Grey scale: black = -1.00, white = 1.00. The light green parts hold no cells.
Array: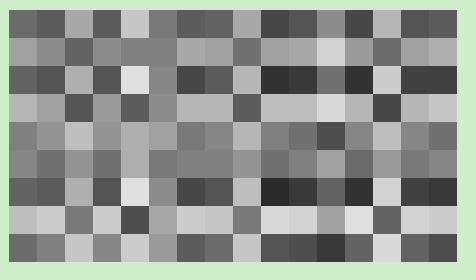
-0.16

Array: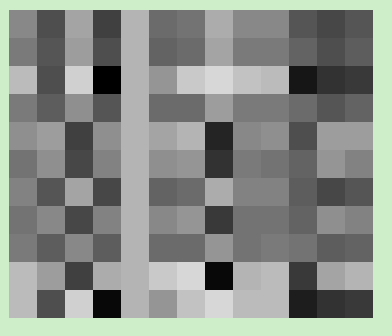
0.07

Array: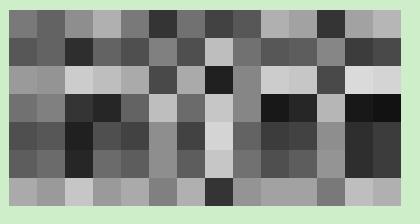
-0.05

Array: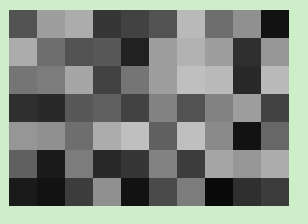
-0.36

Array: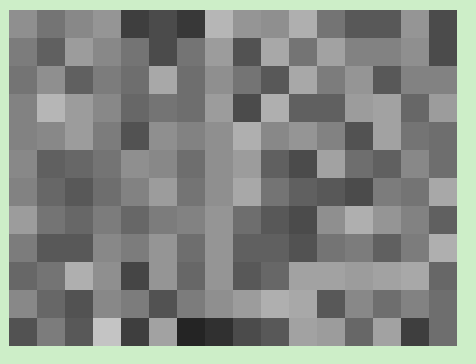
0.12
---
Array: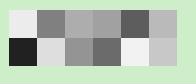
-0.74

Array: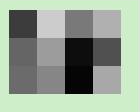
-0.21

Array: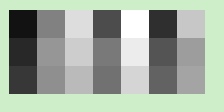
-0.69

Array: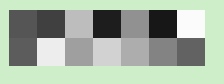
-0.28

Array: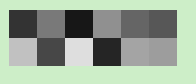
0.51

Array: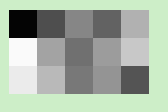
0.96

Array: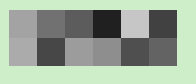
0.34
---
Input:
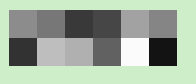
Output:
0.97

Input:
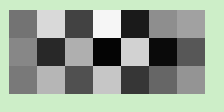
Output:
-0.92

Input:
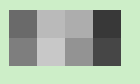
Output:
0.15

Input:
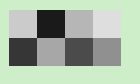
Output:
-0.41

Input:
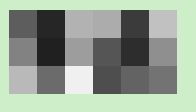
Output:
-0.65

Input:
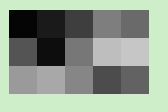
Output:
0.49

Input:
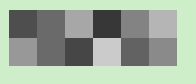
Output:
-0.23
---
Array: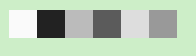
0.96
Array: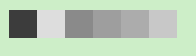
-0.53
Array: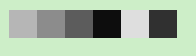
0.43
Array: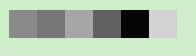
0.08
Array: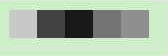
0.57
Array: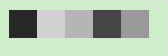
-0.69
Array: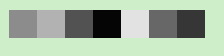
0.10
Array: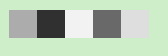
0.35
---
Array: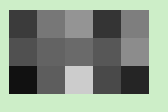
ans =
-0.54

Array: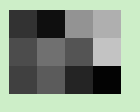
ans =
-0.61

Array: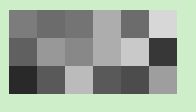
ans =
-0.03

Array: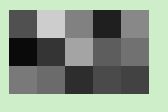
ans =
-0.37

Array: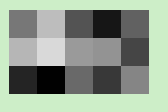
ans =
-0.07

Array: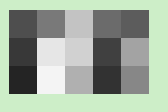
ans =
-0.39
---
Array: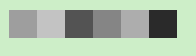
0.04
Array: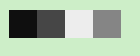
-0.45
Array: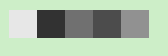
-0.12
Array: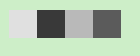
-0.55
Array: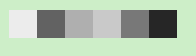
0.58
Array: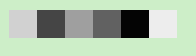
-0.24
